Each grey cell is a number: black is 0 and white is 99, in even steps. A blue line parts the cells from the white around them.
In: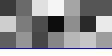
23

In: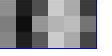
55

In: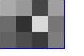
66

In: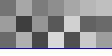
45

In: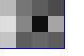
72

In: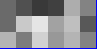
41

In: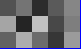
32
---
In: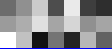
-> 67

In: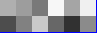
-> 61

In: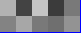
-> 26

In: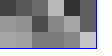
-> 56

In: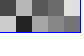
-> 71

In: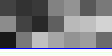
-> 26
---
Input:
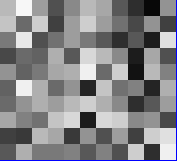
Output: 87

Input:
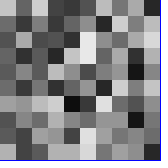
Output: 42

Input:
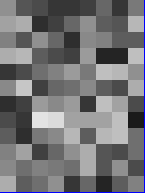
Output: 29

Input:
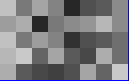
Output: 43

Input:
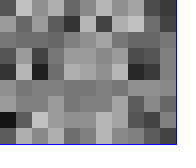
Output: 50
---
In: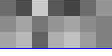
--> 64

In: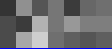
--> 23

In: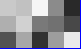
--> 81

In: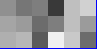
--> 60

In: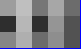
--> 71

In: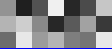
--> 80

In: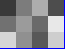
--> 60
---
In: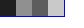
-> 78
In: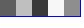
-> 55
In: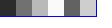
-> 80
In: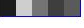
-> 35
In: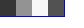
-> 32
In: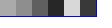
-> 22
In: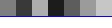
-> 77
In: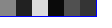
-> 20
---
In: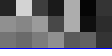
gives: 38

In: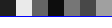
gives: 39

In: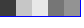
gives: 57

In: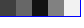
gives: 40

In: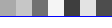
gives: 66

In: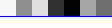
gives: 55
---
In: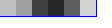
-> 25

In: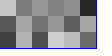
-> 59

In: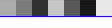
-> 19

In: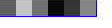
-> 44

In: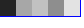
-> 75

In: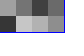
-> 25

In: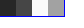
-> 97
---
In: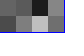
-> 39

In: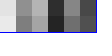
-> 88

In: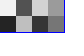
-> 94

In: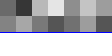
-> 41

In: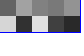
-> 39

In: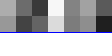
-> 67

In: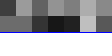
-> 24

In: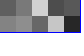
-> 37
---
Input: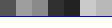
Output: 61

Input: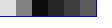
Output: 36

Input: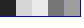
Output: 61

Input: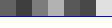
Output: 48

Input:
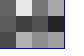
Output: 65

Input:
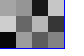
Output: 71

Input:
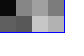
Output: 62
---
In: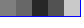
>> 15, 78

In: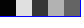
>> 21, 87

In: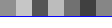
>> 73, 77

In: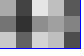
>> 55, 89

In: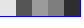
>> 60, 89

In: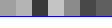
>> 76, 76
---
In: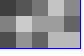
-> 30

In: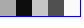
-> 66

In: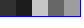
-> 19

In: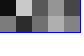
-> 48

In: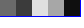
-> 41

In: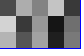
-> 70
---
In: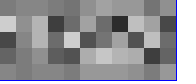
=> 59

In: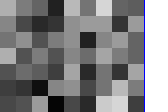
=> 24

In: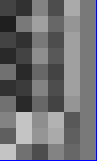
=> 47

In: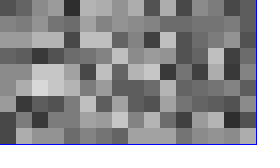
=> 67

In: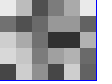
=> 38

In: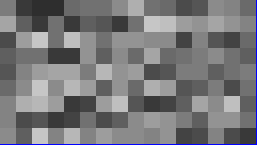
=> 22

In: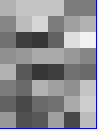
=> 73
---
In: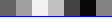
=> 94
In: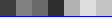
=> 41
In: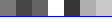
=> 39
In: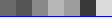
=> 53
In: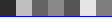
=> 39
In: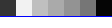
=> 74
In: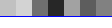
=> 43
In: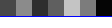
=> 18
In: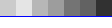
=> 71
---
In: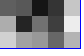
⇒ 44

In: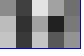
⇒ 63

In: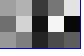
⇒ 7

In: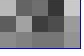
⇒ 24

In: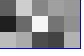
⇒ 95

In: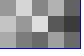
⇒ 86

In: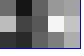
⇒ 34

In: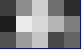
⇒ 84

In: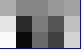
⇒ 48
